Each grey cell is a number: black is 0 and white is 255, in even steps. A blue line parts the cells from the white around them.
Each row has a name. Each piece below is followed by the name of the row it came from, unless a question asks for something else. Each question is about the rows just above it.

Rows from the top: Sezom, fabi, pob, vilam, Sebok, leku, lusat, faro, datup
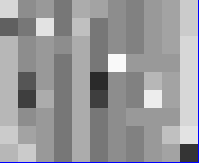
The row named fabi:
[ 96 119 227 119 192 119 141 129 153 163 203]
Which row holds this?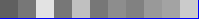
fabi
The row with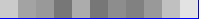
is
faro

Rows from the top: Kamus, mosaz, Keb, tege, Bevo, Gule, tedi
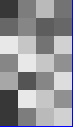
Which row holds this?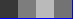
Kamus
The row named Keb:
[232 198 115 209]
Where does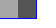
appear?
Bevo
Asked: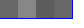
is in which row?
mosaz
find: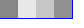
tege
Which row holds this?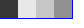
Gule
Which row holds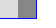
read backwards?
Bevo

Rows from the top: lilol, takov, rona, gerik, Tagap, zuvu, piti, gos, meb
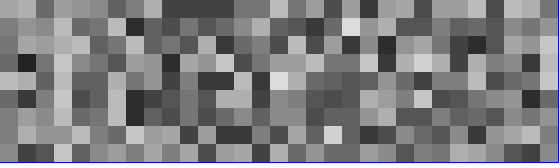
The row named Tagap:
[187 175  97 187  97  97 175 117 148  66 126  57  57 187  57 219 175 106
  97  85  97 148 106  66 126 126 187  76 106 117 198]
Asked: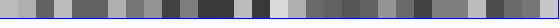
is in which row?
Tagap
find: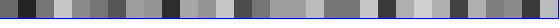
gerik
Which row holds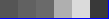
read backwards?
Tagap
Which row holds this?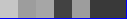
gos
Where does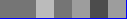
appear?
lilol

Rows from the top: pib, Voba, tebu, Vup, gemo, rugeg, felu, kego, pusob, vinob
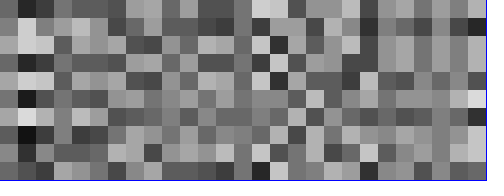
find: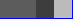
gemo
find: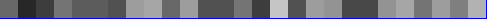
Vup
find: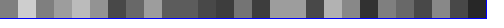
Voba
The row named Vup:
[104  39  61 116  92  92  81 157 166 104 157  81  81 116  61 197  81 157
 147  72  72 147 166 116 157 127 178]

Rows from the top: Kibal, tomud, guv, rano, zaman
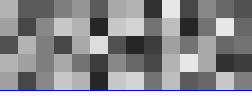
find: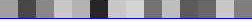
zaman
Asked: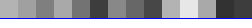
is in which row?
rano
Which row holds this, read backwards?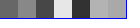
Kibal
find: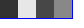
Kibal

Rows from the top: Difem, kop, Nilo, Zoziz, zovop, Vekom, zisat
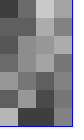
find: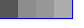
Nilo
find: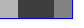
zisat

